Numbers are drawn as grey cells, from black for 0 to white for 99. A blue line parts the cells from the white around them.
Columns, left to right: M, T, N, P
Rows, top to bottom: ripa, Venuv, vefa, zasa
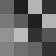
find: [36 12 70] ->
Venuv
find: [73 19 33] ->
vefa

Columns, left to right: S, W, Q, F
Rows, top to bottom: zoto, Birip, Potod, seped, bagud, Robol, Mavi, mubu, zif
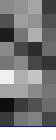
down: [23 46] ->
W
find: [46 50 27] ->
zif
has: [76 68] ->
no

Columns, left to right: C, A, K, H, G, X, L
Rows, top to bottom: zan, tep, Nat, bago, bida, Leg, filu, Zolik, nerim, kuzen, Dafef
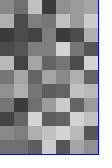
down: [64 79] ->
L
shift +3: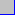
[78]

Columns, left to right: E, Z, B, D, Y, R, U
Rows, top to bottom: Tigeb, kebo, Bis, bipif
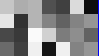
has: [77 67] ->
yes
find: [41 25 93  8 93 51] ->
bipif
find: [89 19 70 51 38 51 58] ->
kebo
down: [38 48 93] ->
Y
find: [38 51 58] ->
kebo
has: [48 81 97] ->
no

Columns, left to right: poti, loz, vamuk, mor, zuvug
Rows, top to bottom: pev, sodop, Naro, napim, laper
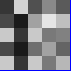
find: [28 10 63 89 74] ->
sodop
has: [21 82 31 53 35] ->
yes
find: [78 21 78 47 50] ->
Naro

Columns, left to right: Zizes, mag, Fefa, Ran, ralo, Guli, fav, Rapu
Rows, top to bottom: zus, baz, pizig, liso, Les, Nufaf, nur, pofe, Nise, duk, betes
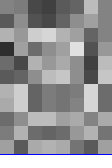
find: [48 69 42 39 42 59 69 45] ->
duk
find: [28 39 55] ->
baz
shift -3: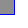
[52]
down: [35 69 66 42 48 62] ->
Zizes
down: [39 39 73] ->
Fefa

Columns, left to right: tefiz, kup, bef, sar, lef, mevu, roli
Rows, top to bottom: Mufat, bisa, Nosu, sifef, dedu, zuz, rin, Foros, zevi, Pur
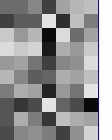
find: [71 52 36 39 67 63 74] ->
zuz
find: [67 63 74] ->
zuz
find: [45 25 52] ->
dedu
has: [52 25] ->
yes
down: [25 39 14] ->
sar

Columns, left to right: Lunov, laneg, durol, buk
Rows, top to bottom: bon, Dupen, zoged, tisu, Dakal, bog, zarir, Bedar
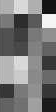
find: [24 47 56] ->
zoged
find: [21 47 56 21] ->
zarir
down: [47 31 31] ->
Lunov
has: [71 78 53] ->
yes
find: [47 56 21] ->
zarir
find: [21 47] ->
zarir
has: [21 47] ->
yes

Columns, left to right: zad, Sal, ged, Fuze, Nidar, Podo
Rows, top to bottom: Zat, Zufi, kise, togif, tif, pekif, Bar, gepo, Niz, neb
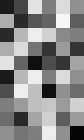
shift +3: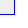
[95]
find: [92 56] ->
neb
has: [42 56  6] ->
no
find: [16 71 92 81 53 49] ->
kise
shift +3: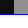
[ 9 59]
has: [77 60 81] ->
yes
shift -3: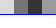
[82 42 17 57]

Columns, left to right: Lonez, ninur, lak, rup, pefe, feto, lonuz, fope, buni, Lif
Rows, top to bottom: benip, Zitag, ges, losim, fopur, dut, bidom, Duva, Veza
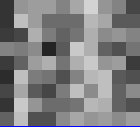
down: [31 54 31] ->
Lif
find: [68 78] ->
fopur
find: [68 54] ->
ges
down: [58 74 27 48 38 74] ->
ninur

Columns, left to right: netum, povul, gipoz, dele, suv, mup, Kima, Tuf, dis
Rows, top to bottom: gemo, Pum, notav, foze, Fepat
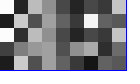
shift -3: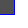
[28]
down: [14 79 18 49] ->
povul
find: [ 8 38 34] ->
Fepat

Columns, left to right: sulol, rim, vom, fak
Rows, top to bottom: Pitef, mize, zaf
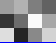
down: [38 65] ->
fak
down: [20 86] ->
sulol
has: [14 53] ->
yes
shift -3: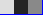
[83 11 50]

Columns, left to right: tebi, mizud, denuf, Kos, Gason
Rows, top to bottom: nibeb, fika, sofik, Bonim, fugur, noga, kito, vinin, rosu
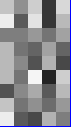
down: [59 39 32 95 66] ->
denuf
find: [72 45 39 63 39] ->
Bonim
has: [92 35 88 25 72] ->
no
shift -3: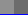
[53 39]
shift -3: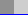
[53 77]

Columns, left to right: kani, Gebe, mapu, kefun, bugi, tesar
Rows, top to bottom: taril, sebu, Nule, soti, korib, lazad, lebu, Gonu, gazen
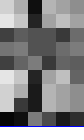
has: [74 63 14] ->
no
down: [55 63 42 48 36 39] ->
tesar
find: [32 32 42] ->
soti
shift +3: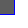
[39]
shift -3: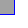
[60]
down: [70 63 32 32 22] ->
kefun
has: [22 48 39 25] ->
no

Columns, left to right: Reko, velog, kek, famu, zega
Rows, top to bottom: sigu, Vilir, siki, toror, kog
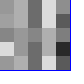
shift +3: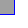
[65]
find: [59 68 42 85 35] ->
kog

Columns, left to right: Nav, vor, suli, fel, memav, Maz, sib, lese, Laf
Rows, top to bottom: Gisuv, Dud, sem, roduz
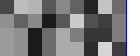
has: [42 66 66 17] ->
yes
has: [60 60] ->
no

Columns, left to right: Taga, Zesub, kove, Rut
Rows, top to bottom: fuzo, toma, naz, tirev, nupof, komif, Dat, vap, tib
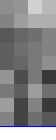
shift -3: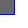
[37]
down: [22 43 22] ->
Rut

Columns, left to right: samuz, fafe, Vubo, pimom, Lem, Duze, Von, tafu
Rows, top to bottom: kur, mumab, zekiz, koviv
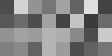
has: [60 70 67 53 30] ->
yes
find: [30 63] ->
mumab
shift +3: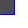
[33]

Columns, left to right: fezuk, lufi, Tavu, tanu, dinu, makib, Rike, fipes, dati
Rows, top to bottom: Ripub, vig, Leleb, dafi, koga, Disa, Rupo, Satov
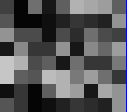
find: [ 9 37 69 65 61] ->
Ripub
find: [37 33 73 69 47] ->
Disa
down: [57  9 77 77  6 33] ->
fezuk
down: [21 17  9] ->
makib
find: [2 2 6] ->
vig

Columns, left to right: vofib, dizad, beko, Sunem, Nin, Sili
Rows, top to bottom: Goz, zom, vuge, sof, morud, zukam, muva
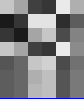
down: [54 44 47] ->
Sili
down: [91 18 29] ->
Nin
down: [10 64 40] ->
dizad
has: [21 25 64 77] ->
no
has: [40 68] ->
yes
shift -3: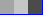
[61 74 26]
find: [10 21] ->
zom

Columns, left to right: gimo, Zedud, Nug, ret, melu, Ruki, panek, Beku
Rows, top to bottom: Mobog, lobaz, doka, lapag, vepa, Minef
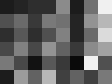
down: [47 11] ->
gimo
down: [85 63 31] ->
Beku
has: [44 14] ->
yes

